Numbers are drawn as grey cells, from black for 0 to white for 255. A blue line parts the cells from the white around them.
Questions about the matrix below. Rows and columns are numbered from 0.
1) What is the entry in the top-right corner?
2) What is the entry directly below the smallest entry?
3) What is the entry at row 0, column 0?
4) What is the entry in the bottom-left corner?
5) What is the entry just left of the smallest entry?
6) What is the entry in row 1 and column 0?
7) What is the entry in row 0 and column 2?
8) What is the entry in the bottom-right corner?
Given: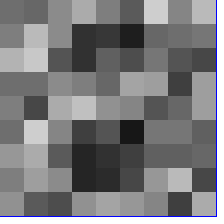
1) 186
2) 63
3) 110
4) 145
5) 84
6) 126
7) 139
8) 171

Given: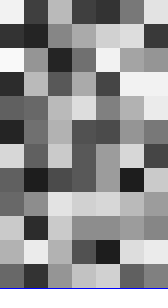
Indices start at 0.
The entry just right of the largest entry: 149
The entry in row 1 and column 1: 36
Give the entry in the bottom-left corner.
104
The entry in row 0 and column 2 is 186
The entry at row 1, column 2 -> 134
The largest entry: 249
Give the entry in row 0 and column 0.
242
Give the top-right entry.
227
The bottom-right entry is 128
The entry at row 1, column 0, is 51
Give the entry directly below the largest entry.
44

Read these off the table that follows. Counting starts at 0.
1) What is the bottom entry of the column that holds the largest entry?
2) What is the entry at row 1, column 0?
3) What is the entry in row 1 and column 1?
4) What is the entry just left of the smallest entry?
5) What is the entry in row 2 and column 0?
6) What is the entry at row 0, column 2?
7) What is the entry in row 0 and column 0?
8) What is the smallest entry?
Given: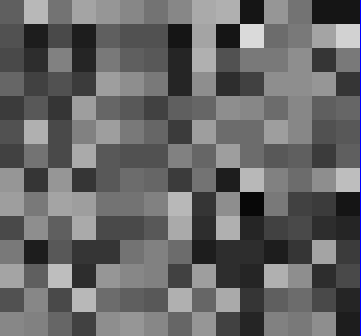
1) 37
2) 81
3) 29
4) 142
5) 73
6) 115
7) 95
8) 8

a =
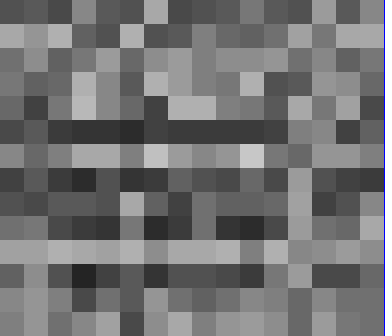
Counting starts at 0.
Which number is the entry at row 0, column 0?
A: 81
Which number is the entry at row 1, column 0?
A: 168
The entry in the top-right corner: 135
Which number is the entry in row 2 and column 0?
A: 112
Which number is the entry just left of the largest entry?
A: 149
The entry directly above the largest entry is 59
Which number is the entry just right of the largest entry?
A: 119
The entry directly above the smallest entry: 168
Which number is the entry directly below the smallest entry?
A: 73
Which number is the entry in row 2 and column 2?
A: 97
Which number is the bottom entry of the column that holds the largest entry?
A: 155
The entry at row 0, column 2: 73
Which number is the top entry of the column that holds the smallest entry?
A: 135
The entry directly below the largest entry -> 104
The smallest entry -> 36
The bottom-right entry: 112
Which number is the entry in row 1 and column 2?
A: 176
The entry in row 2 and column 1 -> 141
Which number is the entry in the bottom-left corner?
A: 127

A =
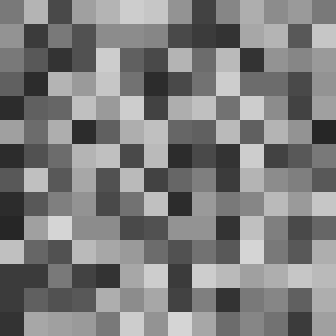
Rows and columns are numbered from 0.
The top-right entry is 121
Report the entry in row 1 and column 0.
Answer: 147
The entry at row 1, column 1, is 59
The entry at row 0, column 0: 121
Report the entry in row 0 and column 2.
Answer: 73
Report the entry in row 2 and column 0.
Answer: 121
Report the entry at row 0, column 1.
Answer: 180
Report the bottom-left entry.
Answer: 51
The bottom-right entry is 160
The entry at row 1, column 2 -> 121
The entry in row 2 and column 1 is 88
